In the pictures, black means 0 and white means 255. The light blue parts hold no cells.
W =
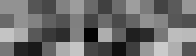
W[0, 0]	146
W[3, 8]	16
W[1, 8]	74
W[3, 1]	35
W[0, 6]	106
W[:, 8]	[109, 74, 98, 16]
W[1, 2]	131
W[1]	[105, 146, 131, 97, 82, 128, 69, 108, 74, 101, 145, 134, 87, 80]
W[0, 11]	67
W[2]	[196, 173, 88, 57, 44, 130, 3, 174, 98, 31, 42, 120, 189, 186]
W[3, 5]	197
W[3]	[119, 35, 25, 102, 173, 197, 69, 57, 16, 62, 153, 203, 175, 84]

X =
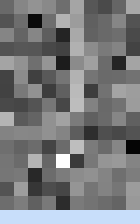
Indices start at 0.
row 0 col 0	105
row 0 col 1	134
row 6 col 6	61
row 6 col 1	121
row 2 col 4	36
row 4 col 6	160
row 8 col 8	134
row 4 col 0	164
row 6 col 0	66
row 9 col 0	131
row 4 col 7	107
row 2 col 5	169
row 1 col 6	96
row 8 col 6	96
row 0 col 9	168
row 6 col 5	186
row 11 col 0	117
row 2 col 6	98
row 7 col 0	73
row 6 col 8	164
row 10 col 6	123
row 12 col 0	118
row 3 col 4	66
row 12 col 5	140
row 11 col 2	180
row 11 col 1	107
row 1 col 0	83
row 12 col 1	121
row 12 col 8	111
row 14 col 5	122
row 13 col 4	70
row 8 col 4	162
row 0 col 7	74
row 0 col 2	147
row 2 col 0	133

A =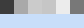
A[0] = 60
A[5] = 120
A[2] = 203

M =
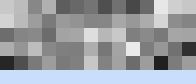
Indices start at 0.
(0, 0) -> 200
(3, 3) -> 136
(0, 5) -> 104
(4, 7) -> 130
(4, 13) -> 157
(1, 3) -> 122
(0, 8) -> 113
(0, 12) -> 207
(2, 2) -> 137
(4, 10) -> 157
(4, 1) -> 79
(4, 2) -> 122
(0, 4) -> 93
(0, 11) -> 231
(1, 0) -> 211
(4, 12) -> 124
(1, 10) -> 172
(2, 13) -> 164
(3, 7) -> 119
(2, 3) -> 108
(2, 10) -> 138
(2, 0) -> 109

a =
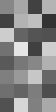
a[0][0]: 135
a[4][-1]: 177
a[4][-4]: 89
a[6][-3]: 100
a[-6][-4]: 205
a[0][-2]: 65
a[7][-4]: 81

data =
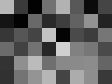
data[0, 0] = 184
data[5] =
[49, 116, 148, 182, 68, 172, 142, 57]
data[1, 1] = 3
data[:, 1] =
[58, 3, 86, 66, 143, 116]
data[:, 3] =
[114, 41, 195, 38, 111, 182]
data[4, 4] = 137
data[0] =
[184, 58, 2, 114, 178, 88, 11, 69]
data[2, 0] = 55
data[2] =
[55, 86, 68, 195, 4, 74, 60, 118]
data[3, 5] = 129
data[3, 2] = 115

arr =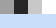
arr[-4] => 160
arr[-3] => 39
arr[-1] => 254

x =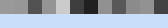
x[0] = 153
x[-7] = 62
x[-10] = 82
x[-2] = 146

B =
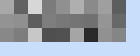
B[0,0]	168
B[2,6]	42
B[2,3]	79
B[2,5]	165
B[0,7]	159
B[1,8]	104
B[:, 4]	[144, 120, 81]
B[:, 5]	[175, 116, 165]
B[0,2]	215

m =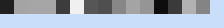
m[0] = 32
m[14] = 132
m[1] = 164
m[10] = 149
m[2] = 166
